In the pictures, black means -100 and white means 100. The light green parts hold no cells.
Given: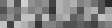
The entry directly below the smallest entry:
26
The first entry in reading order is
-11
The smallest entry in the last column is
-68
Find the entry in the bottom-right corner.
2
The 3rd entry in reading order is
-36
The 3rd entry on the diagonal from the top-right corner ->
-24
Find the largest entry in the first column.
51
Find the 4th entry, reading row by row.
64
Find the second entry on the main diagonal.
2
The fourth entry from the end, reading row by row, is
-36
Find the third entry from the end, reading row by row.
-48
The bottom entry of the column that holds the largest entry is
39
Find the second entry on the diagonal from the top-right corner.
-36

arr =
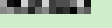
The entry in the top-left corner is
26
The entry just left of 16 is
6
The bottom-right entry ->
-27
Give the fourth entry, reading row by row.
64
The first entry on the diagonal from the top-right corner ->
-85
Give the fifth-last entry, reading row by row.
-74

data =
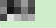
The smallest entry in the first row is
-71
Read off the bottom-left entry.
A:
-49
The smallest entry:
-84
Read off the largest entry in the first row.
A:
21

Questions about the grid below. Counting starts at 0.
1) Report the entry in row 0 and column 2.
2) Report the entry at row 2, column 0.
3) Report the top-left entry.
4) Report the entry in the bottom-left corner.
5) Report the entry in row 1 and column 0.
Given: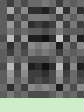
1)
-17
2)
-27
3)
-27
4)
-27
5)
-27

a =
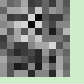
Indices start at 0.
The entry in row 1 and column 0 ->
-21
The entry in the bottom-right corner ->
-8
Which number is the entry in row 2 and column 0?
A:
18
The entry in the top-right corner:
-33
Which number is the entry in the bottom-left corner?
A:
18
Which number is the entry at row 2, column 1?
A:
-54
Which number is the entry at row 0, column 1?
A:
-21
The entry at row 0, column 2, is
-8
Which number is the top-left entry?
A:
18

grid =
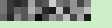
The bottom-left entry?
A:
-22
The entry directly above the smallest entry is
4
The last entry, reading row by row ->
-80
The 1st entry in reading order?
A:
-9
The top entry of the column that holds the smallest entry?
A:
-44
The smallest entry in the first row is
-69
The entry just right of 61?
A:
-9
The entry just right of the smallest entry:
-44
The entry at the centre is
-69
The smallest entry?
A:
-91
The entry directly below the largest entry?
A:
-80
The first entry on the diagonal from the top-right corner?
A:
4

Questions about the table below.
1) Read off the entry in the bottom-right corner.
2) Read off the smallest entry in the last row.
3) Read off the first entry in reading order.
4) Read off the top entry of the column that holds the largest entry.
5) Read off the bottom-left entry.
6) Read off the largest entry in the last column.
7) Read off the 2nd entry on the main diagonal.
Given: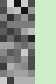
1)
40
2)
-52
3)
-28
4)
73
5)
60
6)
50
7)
40

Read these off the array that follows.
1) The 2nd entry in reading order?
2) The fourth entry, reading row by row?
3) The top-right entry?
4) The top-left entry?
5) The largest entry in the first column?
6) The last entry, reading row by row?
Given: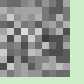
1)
-16
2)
4
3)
28
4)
-6
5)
60
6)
-16

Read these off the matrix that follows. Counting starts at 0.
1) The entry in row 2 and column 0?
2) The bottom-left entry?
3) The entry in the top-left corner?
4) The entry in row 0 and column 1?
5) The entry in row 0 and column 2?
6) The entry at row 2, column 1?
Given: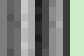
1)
-2
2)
-2
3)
-2
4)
-23
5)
-13
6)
-33

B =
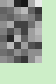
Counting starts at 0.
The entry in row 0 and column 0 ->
24
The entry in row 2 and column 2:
-1
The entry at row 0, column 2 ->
-69
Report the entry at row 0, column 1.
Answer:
35
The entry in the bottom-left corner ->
11
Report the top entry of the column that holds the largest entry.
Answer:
84
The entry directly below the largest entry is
-58
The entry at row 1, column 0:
-23
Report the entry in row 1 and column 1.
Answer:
-13
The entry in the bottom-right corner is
46
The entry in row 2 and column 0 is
-13
